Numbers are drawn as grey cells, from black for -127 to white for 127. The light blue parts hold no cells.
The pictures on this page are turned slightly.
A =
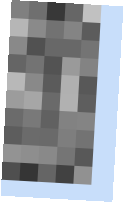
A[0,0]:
0
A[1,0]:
54
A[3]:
[-26, -12, -44, 26, 3]
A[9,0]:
-48
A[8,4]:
-39
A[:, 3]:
[-25, 4, -23, 26, 48, 49, 2, -1, -10, -62]
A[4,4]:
-39
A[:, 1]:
[-16, 10, -46, -12, 9, 38, -6, -20, 14, -74]
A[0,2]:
-71
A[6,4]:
4
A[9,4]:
17
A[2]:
[9, -46, -23, -23, -11]
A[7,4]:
-12
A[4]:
[56, 9, -36, 48, -39]

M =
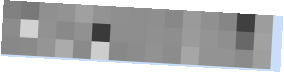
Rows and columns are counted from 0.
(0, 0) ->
1
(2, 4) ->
10
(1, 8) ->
16
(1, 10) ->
27
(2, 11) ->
19
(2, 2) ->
21
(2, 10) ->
38
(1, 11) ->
20
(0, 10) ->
26
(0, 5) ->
19
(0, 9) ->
8
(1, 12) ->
15
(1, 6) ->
13
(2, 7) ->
12
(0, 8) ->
15

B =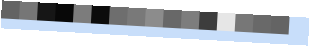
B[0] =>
-28
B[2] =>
-105
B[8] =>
12
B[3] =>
-119

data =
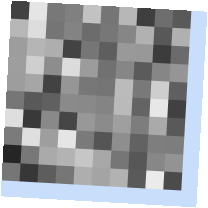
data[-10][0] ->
-61
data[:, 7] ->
[-64, 49, 24, -36, -6, -27, -2, -29, -40, -37]
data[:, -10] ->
[-61, 55, 29, 30, 29, -9, 94, -4, -90, -9]
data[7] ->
[-4, 95, 30, 101, -5, -42, 14, -29, -1, -2]
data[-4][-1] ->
-38
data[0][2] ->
-7
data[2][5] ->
-33
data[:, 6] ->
[55, 6, 25, 6, 59, 58, 31, 14, -9, 50]
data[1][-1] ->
48
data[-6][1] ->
38
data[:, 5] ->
[-10, -8, -33, -14, -10, 4, 11, -42, 40, 36]
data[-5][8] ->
103
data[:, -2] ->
[-17, -39, -67, 6, 78, 103, 42, -1, 7, 107]
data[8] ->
[-90, -7, 42, 51, 70, 40, -9, -40, 7, 19]
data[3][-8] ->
13
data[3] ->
[30, 79, 13, 92, 28, -14, 6, -36, 6, 21]
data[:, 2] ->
[-7, -10, 46, 13, -61, -31, 9, 30, 42, -34]

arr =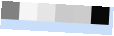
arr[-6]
1
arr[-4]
101
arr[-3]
74

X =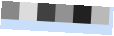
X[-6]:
8
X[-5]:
92
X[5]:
57

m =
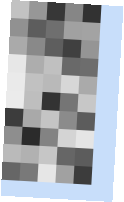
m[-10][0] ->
66
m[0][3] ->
6
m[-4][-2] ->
11
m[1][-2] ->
33
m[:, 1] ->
[23, -34, 9, 45, 65, 62, 41, -84, 49, -6]
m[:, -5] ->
[66, 17, 42, 103, 106, 107, -67, 14, 58, -25]
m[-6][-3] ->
57
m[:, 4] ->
[-77, 35, 21, -18, 42, 71, -35, 101, -35, -67]
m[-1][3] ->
33
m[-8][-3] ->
-33
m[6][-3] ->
68
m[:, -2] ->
[6, 33, -63, -22, 87, -10, 11, 84, -25, 33]
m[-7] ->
[103, 45, 64, -22, -18]

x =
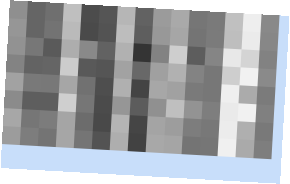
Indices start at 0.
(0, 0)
15
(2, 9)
78
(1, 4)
-53
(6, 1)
-9
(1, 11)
-4
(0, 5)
-42
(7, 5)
-44
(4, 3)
38
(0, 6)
54
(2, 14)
2
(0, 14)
9
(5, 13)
113
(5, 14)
0
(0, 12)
64
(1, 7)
-33
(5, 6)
22
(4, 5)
-49
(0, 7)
-29
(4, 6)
48
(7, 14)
-1
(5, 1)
-33
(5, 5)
-52
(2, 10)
-34
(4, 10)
-5
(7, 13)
42
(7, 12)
112
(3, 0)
3
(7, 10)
-11
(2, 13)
84
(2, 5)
-29
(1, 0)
22
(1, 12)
62
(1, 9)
38
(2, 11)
5
